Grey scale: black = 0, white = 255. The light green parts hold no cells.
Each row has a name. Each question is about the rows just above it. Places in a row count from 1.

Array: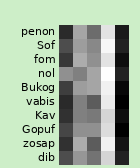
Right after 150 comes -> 115
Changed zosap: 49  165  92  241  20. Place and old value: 2, 172

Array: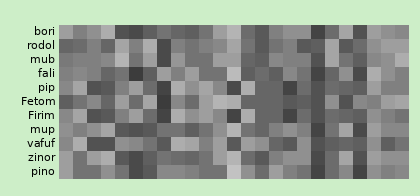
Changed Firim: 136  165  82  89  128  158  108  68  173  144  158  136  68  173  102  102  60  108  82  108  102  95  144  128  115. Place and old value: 17, 68
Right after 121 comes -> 128
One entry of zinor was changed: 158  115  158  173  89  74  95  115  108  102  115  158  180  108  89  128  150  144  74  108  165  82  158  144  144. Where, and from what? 17, 144
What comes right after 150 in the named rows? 115
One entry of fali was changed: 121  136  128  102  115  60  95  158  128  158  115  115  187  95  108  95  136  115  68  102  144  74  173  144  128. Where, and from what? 1, 128
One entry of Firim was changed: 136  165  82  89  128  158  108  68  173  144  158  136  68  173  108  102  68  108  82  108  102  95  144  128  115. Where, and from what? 15, 102
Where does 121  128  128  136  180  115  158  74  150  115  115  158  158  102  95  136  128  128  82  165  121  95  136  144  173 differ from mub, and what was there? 21, 115

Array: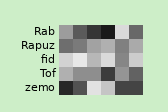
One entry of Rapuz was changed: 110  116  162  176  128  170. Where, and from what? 2, 122
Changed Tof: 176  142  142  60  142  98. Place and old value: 5, 149
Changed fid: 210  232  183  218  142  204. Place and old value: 5, 134
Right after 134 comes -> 204
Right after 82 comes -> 226
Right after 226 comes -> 197
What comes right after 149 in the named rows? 98

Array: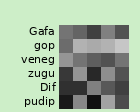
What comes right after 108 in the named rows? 178
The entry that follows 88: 64
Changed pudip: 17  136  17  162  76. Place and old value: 1, 25
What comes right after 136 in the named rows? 17

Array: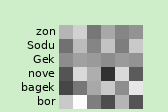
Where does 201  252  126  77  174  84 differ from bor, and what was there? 5, 181
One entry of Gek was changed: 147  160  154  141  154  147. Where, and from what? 1, 141
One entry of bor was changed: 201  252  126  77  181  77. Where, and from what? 6, 84

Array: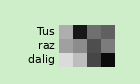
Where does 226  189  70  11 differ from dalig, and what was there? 1, 219
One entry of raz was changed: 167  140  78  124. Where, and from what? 1, 160

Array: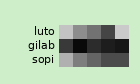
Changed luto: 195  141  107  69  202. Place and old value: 3, 114
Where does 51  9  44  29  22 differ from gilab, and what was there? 1, 57
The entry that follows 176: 126
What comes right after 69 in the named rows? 202
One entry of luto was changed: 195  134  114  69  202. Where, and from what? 2, 141

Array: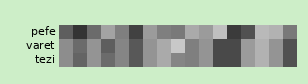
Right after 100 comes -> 148
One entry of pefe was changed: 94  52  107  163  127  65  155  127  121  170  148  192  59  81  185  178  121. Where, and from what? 11, 155
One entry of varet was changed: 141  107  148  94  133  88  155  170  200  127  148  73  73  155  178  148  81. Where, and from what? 7, 148

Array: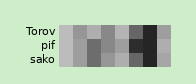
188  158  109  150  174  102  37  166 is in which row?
sako
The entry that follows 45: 37
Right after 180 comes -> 102
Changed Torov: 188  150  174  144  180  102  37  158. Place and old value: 4, 136
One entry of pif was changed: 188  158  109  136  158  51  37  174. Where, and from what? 6, 45

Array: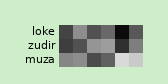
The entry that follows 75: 96
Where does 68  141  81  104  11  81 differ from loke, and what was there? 6, 88
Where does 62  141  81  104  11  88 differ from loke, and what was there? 1, 68

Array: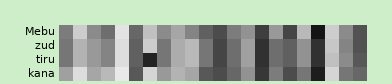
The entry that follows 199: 132
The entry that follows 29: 213
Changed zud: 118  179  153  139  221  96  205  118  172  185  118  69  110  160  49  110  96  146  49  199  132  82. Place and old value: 4, 132

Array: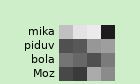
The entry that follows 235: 28
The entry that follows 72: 58
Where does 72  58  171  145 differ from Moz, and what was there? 4, 139
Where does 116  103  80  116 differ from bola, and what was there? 4, 123
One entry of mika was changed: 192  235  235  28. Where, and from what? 2, 227
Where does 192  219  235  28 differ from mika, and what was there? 2, 227

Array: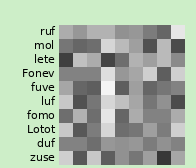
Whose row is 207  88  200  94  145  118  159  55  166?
zuse
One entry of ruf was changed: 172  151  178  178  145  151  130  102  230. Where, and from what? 7, 124

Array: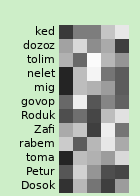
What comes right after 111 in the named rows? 70
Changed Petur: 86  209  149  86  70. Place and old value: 4, 78

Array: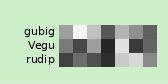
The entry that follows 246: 193
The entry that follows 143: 95

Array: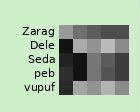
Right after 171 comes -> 146
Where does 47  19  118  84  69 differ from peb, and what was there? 5, 61
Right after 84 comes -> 61

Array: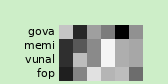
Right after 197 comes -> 39
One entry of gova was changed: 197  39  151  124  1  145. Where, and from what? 3, 159

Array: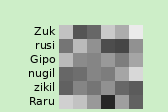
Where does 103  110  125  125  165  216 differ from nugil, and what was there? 3, 133
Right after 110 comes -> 133
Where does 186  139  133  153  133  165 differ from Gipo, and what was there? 5, 125
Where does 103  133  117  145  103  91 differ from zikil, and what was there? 1, 97
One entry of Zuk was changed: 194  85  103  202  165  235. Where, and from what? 5, 172
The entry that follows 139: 133
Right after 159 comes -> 97

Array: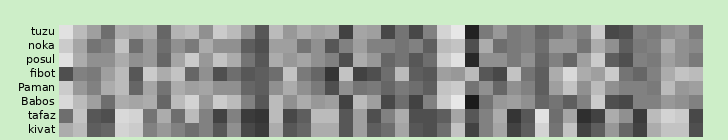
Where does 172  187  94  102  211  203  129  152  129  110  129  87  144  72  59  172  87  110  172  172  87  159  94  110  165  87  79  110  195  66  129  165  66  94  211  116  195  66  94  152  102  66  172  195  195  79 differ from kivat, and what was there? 18, 102
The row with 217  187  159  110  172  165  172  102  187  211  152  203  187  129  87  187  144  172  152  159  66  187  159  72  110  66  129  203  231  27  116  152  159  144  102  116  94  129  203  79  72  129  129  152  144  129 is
Babos
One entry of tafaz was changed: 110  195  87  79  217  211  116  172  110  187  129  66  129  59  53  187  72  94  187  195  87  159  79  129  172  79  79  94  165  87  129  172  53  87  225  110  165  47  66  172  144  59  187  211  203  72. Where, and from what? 20, 187
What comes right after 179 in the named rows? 187
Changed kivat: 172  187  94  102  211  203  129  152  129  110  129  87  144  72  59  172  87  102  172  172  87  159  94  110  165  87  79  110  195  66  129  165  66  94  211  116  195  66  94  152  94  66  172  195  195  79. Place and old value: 41, 102

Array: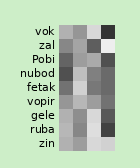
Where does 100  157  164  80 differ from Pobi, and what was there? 3, 170
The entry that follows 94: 238
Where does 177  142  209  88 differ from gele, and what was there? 3, 216
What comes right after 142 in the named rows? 216
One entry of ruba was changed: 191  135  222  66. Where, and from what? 1, 183
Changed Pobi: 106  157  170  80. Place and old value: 1, 100

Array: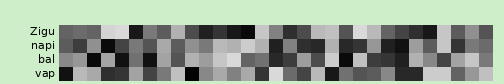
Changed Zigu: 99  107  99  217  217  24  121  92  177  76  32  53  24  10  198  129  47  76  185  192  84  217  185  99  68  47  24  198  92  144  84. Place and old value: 4, 211
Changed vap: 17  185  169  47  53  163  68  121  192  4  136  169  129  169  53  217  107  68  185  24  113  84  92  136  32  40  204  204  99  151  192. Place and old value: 25, 40
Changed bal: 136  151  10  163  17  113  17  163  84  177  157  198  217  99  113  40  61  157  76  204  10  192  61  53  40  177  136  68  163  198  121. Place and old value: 25, 32
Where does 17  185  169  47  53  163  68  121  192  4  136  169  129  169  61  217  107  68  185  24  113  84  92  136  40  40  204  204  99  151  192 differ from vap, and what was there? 15, 53
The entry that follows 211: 217

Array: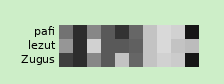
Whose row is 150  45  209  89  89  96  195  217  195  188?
lezut
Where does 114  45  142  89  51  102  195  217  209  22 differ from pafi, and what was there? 3, 135
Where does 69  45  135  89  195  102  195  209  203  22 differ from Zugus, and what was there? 1, 63
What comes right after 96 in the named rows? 195
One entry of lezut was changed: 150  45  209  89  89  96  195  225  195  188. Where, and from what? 8, 217
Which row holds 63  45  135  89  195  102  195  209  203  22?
Zugus
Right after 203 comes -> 22

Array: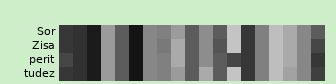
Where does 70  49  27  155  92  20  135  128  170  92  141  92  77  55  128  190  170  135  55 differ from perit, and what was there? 13, 70
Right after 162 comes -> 135
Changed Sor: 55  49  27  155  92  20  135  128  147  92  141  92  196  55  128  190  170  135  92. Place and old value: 9, 155
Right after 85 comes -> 196
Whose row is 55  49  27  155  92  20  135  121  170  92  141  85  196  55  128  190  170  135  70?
Zisa

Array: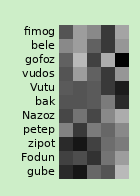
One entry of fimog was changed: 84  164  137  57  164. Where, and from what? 2, 157
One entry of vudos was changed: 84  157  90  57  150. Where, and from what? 3, 97
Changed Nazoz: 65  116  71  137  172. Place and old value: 1, 71
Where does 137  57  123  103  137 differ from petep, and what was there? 1, 130
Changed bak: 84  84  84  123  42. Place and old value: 3, 90
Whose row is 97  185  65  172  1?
gofoz
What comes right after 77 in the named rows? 50

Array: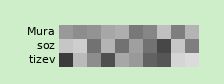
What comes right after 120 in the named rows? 134
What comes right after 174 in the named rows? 120
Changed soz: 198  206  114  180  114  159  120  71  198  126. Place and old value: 7, 114
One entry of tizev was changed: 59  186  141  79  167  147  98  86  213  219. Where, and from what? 6, 153
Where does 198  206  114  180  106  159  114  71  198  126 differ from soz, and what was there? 5, 114

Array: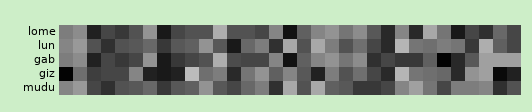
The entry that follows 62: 70
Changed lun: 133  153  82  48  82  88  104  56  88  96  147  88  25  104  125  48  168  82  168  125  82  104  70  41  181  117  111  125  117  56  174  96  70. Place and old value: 22, 111
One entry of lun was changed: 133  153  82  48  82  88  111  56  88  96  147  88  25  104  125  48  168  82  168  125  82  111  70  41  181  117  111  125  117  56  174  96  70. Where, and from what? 7, 104
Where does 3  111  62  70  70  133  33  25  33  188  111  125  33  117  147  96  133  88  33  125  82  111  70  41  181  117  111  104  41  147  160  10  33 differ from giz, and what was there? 13, 41
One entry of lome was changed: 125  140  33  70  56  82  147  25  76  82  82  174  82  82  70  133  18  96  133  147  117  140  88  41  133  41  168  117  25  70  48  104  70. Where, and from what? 9, 70
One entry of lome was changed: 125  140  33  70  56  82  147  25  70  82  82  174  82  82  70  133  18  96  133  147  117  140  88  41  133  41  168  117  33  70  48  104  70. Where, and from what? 29, 25
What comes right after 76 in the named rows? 70

